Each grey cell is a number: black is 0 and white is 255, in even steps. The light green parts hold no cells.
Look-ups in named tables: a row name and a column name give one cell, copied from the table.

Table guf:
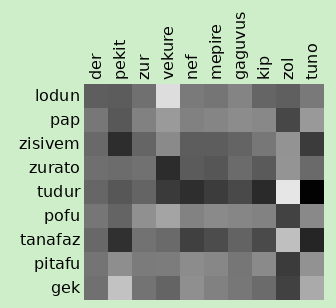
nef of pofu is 130
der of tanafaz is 104
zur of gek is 115
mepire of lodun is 117
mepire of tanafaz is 76
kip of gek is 107
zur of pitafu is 123
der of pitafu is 116
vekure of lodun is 221
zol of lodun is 95
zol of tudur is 230

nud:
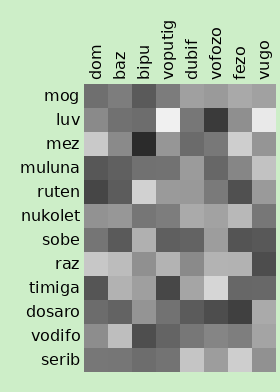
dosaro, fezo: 64
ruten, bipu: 209
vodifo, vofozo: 133
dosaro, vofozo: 77
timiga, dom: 85
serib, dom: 119
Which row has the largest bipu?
ruten

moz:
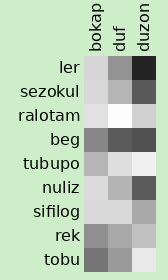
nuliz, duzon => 91
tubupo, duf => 222
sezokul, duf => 181
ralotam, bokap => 225
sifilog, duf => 217
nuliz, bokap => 219
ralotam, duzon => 209
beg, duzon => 81
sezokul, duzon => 89
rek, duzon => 193
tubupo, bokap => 181
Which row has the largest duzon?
tubupo

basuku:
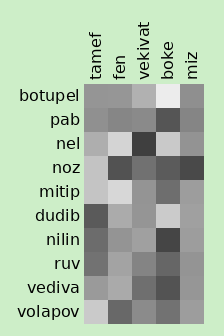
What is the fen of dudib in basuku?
171
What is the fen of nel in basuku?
212
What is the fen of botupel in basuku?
150
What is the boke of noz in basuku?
91
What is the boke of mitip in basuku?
110
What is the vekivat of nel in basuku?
63
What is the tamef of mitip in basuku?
196
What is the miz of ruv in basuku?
148
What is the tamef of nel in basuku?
174
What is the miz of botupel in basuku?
143
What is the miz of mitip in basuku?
157
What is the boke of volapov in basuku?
114
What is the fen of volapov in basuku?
104
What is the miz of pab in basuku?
133
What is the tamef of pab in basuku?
144

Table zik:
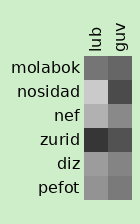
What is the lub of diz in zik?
156
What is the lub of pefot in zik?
147
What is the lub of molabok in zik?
117
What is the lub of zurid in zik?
54
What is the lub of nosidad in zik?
202
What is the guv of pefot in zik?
122
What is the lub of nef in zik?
177
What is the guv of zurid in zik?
82
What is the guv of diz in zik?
132
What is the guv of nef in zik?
137

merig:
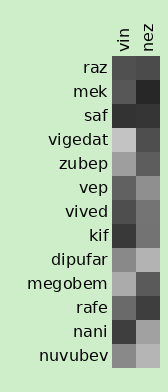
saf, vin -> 51
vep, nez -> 143
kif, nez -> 115
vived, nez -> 116
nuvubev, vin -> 137
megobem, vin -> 171
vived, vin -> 78
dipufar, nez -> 179
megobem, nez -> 90
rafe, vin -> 106
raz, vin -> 80
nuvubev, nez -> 181
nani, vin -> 62
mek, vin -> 87

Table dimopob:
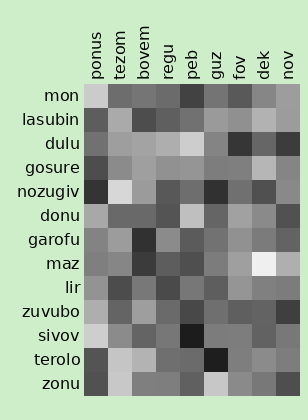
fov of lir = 149
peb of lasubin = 113
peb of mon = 66
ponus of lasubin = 93
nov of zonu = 78
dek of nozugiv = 80
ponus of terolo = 84
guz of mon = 116
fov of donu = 161
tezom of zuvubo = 100
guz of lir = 94
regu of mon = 107
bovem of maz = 59
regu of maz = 93
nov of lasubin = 156
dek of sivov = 98
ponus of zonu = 81
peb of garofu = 91

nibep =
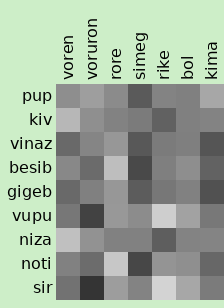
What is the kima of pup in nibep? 167
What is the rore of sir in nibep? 157
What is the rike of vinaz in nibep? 123
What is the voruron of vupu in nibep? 66
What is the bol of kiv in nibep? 128
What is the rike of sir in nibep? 211
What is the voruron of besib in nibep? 107
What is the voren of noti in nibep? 129
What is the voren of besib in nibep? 136
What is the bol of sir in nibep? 167
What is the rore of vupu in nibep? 152
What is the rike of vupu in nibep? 206
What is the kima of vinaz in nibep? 85
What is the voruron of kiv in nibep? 143
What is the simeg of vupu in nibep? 140
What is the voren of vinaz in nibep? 105
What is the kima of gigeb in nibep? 81
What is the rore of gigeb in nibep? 151
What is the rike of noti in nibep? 148
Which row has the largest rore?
noti

